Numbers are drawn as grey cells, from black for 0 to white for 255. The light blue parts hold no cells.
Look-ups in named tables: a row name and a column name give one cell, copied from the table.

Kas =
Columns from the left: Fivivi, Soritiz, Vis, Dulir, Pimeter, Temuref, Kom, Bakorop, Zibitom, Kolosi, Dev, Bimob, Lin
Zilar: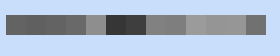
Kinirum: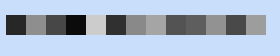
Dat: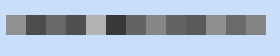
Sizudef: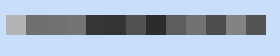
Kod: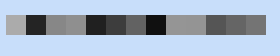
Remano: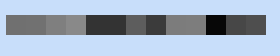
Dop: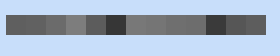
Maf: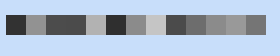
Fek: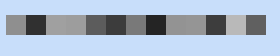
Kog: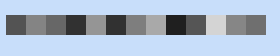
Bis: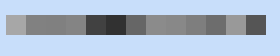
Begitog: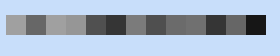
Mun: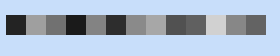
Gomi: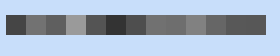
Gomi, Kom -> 78
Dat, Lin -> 132
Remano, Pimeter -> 51
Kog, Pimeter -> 149
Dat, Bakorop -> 134
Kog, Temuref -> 49
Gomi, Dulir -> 154
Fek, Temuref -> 60
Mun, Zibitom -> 81
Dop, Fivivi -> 95
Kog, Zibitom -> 31
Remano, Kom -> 93
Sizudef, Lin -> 83
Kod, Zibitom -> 149
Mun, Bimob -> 135
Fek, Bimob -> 185
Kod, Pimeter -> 32
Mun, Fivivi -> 35
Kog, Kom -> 126
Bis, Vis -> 128

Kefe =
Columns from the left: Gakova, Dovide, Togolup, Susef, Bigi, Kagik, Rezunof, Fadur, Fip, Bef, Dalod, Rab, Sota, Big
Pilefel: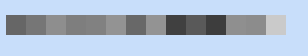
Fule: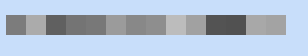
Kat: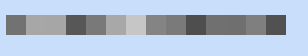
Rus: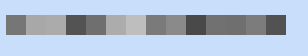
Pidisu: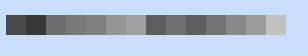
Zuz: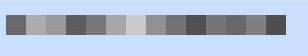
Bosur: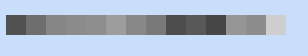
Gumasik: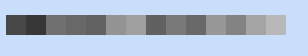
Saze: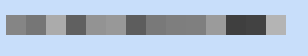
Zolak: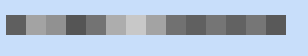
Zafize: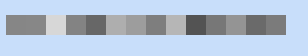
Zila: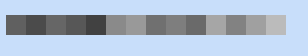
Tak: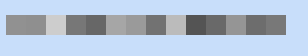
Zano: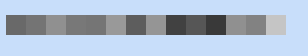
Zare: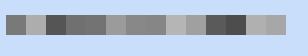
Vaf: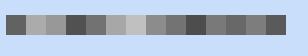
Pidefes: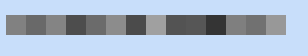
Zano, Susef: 120
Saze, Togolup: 171
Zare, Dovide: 173
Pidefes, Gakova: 129
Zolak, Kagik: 173
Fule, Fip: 188
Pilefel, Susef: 126
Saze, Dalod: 155
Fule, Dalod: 83
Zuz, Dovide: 172
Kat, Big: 81
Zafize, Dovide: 135
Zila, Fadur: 112
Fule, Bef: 161
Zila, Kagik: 138
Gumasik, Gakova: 71

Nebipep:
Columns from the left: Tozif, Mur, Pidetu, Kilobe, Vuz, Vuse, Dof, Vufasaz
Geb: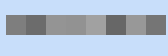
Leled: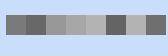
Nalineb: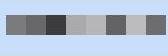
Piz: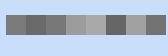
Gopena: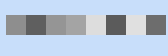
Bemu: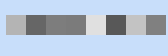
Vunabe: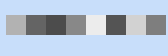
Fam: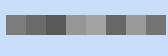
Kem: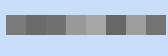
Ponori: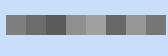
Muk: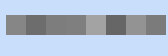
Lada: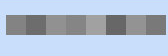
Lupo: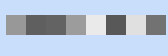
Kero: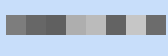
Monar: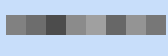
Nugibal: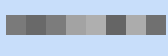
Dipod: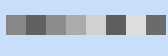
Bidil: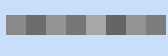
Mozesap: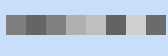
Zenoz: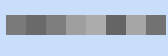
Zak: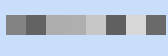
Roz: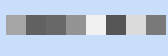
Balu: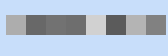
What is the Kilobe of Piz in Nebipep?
156
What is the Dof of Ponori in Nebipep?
150
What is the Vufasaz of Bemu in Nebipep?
128
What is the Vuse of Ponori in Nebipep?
103
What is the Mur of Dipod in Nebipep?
97
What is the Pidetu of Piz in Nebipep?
120
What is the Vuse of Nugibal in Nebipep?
101
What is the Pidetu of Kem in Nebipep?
113
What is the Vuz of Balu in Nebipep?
209
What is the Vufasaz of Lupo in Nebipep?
114
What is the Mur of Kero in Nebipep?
103
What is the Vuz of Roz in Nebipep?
241
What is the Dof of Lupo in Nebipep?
224
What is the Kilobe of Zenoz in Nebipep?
159
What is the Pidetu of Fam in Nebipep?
89
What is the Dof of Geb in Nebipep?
152
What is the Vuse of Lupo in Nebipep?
88
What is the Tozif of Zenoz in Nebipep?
122
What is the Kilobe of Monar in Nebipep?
139
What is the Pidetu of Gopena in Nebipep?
149

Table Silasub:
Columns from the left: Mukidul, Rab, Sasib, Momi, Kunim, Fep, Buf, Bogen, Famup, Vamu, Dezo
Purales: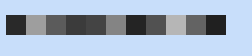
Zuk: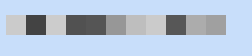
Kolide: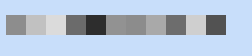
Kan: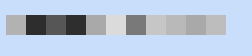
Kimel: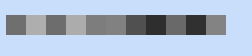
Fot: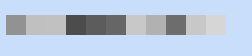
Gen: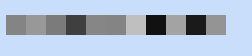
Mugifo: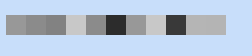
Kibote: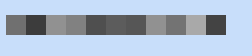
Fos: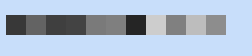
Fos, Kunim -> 122
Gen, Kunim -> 134
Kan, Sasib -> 86
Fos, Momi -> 67
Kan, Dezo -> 189
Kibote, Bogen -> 145
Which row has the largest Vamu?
Kolide

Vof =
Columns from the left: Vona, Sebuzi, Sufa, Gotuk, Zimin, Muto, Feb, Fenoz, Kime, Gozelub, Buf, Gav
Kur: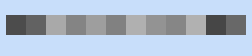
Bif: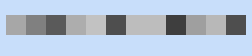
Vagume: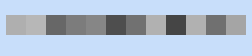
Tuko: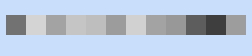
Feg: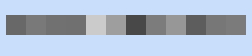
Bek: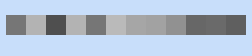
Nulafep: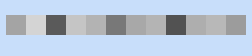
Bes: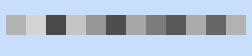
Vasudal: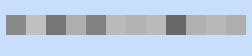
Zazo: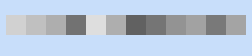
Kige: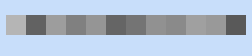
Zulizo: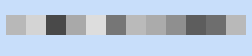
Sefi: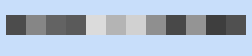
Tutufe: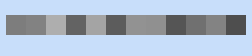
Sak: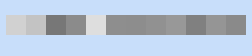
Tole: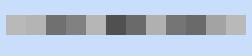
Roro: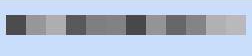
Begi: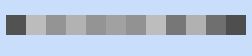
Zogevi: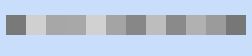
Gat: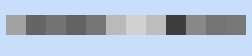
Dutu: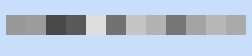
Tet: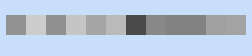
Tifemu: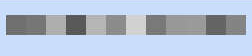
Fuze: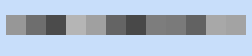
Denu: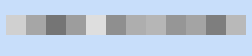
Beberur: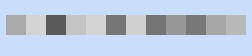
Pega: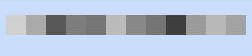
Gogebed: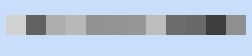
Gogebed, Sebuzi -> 98
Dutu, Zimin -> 222
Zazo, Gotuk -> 114
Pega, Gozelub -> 155
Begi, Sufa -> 148
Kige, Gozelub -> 160
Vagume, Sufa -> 103
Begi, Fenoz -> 189
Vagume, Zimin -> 134
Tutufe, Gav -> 78
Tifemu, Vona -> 111
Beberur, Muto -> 118
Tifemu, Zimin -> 181
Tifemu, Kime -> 152
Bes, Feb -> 167

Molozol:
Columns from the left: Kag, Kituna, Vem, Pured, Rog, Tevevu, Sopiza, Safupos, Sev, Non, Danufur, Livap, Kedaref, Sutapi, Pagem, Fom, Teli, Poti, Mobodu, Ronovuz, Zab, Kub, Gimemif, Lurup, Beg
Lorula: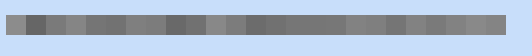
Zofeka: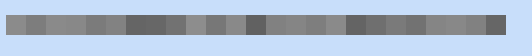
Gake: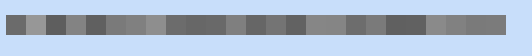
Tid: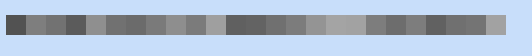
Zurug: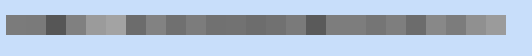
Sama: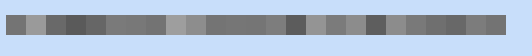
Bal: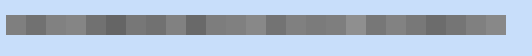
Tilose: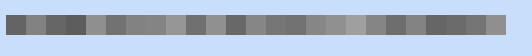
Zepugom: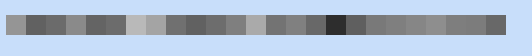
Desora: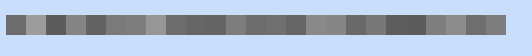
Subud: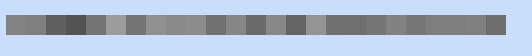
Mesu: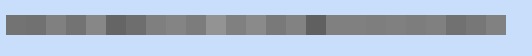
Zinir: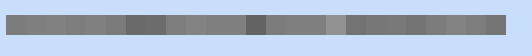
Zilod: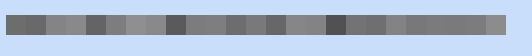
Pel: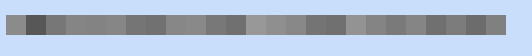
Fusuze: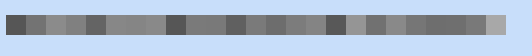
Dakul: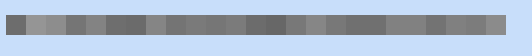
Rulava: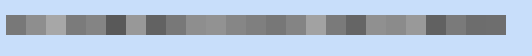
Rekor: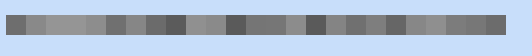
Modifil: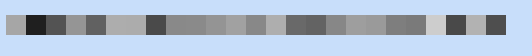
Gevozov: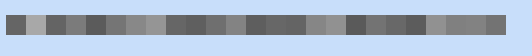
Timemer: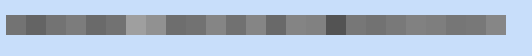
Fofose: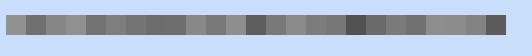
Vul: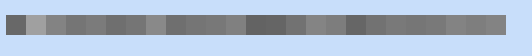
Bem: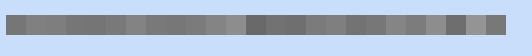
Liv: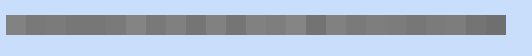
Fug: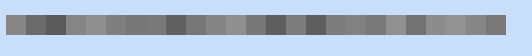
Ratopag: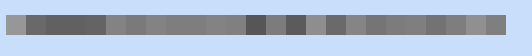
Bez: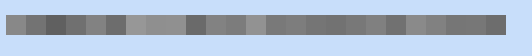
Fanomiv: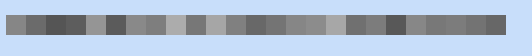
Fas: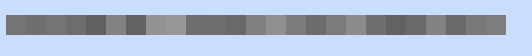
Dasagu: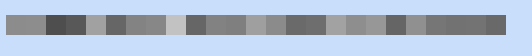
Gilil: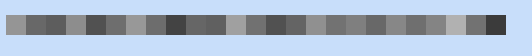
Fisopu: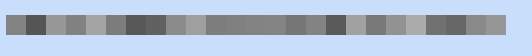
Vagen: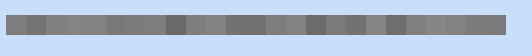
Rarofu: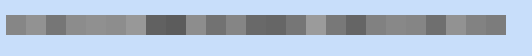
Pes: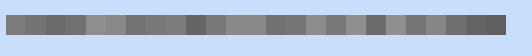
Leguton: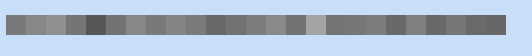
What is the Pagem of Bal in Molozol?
128
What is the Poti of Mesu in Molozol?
128
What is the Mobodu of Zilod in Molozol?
111
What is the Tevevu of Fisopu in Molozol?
124
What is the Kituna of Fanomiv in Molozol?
107
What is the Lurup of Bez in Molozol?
119
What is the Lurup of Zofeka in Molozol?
129
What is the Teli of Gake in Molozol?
133
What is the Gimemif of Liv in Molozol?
125
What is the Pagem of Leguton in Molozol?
114
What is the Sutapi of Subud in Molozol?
136
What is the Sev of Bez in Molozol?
144
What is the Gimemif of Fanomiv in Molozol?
124
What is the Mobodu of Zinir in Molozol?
119
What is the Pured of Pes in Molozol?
113
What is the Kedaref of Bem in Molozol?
105
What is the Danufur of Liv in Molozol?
129
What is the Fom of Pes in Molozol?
140
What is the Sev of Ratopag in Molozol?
126
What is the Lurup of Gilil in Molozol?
114

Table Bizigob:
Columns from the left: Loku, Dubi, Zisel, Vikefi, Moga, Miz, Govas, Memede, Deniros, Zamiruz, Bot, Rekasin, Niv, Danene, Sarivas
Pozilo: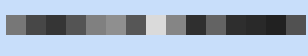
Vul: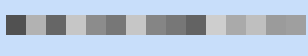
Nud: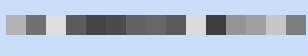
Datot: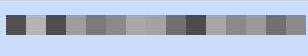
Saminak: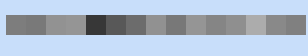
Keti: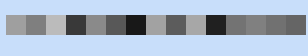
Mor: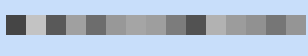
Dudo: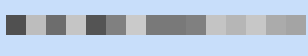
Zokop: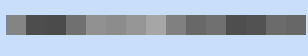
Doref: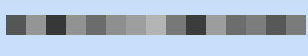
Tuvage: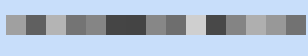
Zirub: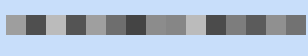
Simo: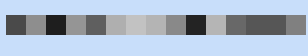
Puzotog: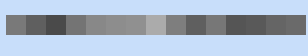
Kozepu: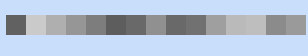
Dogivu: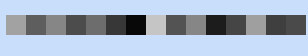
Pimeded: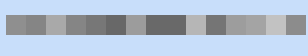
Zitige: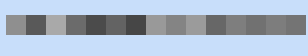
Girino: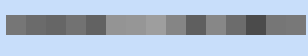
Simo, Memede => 180
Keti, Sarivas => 101
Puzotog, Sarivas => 106
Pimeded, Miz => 104
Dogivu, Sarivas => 74
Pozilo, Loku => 119
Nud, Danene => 198
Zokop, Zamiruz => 104
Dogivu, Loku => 162
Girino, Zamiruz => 95
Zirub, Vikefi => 84
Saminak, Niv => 172
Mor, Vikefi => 160
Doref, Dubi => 149
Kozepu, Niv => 190
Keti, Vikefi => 57
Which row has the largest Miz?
Simo

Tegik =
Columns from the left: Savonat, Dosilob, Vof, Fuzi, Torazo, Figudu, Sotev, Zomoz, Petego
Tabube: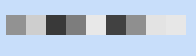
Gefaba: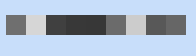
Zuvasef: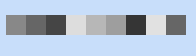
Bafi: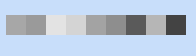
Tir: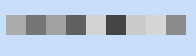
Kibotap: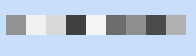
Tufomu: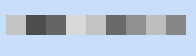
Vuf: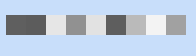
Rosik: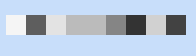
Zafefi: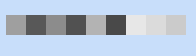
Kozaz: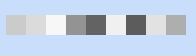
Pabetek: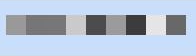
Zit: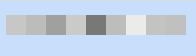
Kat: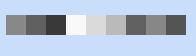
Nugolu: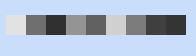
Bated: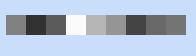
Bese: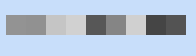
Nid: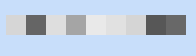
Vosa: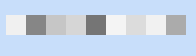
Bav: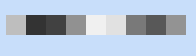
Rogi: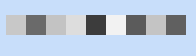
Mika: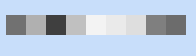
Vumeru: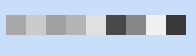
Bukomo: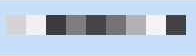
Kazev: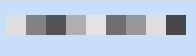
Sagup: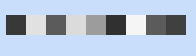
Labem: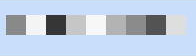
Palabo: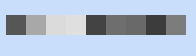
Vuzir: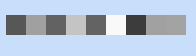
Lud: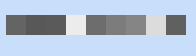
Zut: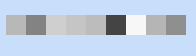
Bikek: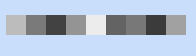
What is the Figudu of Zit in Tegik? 189
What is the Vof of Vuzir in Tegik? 98
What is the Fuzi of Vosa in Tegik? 214
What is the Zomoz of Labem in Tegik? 83
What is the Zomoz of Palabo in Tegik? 60
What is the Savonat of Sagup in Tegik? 56
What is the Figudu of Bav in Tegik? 225
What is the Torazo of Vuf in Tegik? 226
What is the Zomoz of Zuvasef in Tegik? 225
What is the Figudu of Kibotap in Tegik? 108
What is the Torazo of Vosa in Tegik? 117
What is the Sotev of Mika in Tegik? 222
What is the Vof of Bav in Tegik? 65
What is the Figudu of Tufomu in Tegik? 105
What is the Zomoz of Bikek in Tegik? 59
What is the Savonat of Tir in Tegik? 171
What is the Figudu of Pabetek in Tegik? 155
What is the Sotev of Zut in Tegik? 247

